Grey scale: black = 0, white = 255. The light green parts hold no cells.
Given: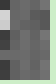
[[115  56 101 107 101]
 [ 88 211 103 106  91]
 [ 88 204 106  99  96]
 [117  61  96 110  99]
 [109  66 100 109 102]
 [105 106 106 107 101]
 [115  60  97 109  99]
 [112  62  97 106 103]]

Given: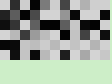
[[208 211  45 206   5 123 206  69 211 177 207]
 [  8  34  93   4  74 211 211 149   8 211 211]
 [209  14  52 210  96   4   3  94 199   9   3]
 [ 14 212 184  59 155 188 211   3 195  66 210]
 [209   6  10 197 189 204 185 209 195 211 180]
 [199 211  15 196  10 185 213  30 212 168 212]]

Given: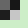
[[ 23 102]
 [198  29]]

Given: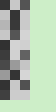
[[ 84  53 200]
 [203 196  53]
 [202 181  57]
 [212 199  85]
 [208  49 211]
 [ 98  60 209]
 [197  73 154]
 [214 154  52]
 [ 81  51 200]
 [204  64 204]]

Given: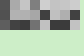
[[205  84 170 197 127 207 195 198]
 [ 65  81 178 177 167  64 192 175]
 [194  94  66  60 114 193  59  59]]

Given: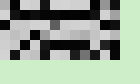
[[ 15 178   4 211 207  19 211 212 208 209   3 149]
 [162 211  17   3  13   5   7   3   4   2  17 210]
 [ 15   5 201 201 210 211  94 206 209 210 201   3]
 [185 205 191 201   3 157 208 199 185 175 196 212]
 [  4 207 201   4 208  22   4   5   5   8 204  32]
 [  7 211  17 202 193  16 209 204  28 115  21 208]]

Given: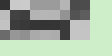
[[ 76  50 202 203 155 155 155 181  75]
 [ 93 189  66  63 180 182 181 147  83]
 [195 195  60  57  53  52  53  58 197]
 [196 107 151 144 170 175 172  58 197]]
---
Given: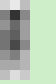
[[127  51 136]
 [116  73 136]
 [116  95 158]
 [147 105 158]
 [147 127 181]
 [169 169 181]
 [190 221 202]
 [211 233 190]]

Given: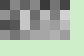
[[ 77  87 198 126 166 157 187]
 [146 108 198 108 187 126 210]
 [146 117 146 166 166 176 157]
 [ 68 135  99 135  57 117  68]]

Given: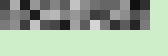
[[102 132 113  27 173 183 132 151 122  60  70 161 141  81 113]
 [122 141  60 194  81  70  27 161  92 213 122  48  92  37 122]
 [ 60 173  27 151  92 132  92 194 141 113 102 102 151  16  48]]

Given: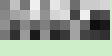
[[118  47 154  25 145  36  56 163  67  56  47]
 [145  78 136  99 127  90 109 163  99  14  25]
 [136 163 173 221 145 212 221  67 239  67  78]
 [127 193 118 239 136 230 203 109 203 203 212]]

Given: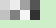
[[193 129 245  49]
 [214 236 161  85]]

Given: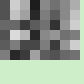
[[125  40  59 161  92  82 104 113]
 [104 104  59  92 113  50 149 206]
 [ 92 125  71  71 125  59 149 206]
 [ 82 194 161  40 125  92 137 194]
 [ 82 206 173  29 137 113 137 173]
 [ 82 218 182  40 137 149 113 125]]

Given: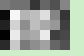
[[122 113 113  53 102  81 133]
 [ 42 201 122 142 161 102  81]
 [ 33 210 142 190 170 152  63]
 [  1 234 161 170 234  63  72]
 [ 10 246 180 190 222 133  53]]

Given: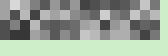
[[ 79  55  55 162 139  88 139 108 197 185 139 174 174 128  67 119]
 [162  79 185  67 185 162 185 139 119  99 206 128 108 197 139 185]
 [ 79 128  55 185  99  88  99 108 162 174  67 151 174  79  99  88]
 [162 216 174 128  88 151  99 151  67  79  99  79  88 119 197 119]]
